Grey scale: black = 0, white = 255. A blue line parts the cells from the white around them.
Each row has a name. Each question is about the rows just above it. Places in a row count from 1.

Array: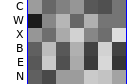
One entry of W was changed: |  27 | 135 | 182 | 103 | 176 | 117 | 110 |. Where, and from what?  7, | 117 |
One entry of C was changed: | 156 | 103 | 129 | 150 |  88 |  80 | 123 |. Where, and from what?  7, | 117 |
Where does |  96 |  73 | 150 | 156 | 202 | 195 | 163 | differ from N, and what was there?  3, | 156 |
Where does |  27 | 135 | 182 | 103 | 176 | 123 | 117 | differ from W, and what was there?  6, | 117 |
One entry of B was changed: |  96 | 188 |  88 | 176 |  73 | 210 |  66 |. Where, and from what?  5, | 66 |

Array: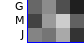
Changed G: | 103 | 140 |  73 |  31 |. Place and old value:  3, | 79 |
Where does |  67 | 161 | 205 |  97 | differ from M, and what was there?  2, | 154 |

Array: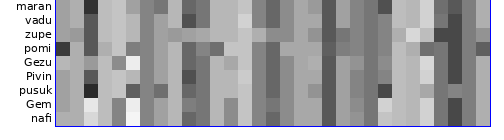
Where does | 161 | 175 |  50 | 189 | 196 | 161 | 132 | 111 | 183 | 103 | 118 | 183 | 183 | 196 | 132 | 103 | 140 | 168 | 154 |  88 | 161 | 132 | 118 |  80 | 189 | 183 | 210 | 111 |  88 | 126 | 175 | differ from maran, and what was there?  8, | 118 |
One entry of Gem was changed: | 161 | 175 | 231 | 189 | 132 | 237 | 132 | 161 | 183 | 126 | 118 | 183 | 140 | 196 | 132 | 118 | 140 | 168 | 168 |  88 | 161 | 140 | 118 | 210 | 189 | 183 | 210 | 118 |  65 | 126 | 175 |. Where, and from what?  29, | 72 |
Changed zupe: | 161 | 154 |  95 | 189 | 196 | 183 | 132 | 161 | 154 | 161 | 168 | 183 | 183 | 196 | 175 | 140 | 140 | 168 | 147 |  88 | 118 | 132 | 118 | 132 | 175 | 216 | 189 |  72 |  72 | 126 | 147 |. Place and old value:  3, | 88 |

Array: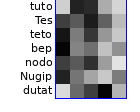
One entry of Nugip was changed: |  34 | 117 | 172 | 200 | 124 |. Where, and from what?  3, | 165 |
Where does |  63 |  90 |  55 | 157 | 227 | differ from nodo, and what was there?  3, | 48 |
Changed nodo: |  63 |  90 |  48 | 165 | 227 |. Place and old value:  4, | 157 |
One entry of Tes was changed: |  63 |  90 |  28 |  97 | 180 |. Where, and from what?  5, | 186 |
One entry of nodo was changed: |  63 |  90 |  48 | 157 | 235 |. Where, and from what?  5, | 227 |

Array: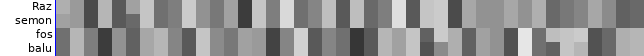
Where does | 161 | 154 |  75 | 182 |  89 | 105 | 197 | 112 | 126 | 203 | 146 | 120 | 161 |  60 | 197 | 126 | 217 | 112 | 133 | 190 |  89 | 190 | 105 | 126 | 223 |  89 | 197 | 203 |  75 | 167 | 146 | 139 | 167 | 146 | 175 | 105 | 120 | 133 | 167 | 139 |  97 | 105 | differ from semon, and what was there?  32, | 146 |
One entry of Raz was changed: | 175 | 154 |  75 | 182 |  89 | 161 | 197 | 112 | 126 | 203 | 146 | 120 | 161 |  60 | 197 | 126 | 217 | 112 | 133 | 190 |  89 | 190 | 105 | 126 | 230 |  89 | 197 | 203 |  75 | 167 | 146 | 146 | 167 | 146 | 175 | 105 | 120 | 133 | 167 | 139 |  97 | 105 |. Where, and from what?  25, | 223 |
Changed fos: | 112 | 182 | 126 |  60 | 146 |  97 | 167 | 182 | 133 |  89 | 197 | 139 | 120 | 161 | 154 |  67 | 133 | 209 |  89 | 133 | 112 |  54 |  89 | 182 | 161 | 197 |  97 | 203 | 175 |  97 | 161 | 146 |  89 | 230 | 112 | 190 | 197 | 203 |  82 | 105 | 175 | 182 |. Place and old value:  33, | 82 |
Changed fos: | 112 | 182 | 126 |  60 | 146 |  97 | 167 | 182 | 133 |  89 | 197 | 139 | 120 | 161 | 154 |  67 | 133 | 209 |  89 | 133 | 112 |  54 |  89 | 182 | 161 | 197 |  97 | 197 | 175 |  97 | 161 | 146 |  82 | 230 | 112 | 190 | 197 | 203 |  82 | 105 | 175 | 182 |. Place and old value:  28, | 203 |
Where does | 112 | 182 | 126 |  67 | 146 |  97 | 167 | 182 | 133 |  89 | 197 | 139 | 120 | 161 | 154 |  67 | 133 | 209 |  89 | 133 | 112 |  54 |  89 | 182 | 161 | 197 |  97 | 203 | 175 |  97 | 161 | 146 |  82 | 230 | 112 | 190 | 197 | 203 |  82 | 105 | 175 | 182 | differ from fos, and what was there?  4, | 60 |
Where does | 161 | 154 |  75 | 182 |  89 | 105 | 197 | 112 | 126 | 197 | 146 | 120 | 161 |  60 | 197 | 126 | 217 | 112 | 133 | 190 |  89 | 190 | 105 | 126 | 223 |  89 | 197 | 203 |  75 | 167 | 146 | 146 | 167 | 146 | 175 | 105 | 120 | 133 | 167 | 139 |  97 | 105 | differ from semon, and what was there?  10, | 203 |

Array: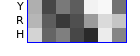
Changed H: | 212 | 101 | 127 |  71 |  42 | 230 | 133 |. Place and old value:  6, | 236 |
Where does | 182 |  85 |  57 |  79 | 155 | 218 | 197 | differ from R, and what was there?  2, | 93 |
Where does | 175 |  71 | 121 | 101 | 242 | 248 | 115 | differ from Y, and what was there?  4, | 93 |
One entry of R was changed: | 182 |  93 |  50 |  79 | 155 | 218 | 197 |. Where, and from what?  3, | 57 |
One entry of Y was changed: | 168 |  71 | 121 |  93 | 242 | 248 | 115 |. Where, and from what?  1, | 175 |
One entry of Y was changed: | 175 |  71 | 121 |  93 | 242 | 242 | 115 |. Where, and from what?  6, | 248 |
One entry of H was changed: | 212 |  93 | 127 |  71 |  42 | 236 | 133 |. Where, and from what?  2, | 101 |

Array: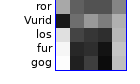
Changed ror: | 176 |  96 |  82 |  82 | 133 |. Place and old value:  1, | 168 |
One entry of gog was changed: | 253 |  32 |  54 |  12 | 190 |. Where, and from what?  3, | 62 |
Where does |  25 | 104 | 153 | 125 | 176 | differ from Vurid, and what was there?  2, | 110 |
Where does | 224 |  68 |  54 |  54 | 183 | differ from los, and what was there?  4, | 46 |
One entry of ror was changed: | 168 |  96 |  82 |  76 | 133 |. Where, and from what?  4, | 82 |

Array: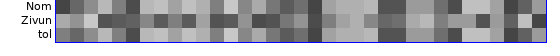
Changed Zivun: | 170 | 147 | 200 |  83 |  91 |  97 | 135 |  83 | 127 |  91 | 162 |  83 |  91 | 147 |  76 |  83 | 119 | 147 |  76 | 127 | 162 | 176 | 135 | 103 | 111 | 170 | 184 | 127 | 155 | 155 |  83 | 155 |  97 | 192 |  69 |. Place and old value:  8, | 91 |
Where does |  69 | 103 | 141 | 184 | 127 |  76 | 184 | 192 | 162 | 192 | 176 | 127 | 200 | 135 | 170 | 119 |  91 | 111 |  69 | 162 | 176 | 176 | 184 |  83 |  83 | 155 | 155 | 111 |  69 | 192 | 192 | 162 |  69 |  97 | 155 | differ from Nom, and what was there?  29, | 76 |

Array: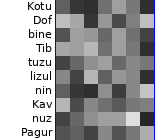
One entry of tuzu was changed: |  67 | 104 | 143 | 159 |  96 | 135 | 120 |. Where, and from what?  5, | 104 |
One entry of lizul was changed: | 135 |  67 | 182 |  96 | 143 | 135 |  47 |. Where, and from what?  5, | 151 |
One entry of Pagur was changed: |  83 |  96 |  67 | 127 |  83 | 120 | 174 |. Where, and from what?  4, | 135 |
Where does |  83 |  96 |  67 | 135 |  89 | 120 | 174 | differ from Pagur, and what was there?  5, | 83 |
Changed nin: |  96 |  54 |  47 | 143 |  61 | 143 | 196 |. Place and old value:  6, | 135 |
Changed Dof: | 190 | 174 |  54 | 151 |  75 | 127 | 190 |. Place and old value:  2, | 167 |

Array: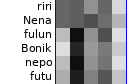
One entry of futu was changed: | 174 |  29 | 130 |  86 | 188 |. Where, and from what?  5, | 196 |
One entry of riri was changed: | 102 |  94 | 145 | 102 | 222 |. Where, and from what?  5, | 215 |
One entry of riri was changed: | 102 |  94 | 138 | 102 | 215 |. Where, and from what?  3, | 145 |
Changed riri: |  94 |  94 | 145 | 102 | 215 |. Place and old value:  1, | 102 |

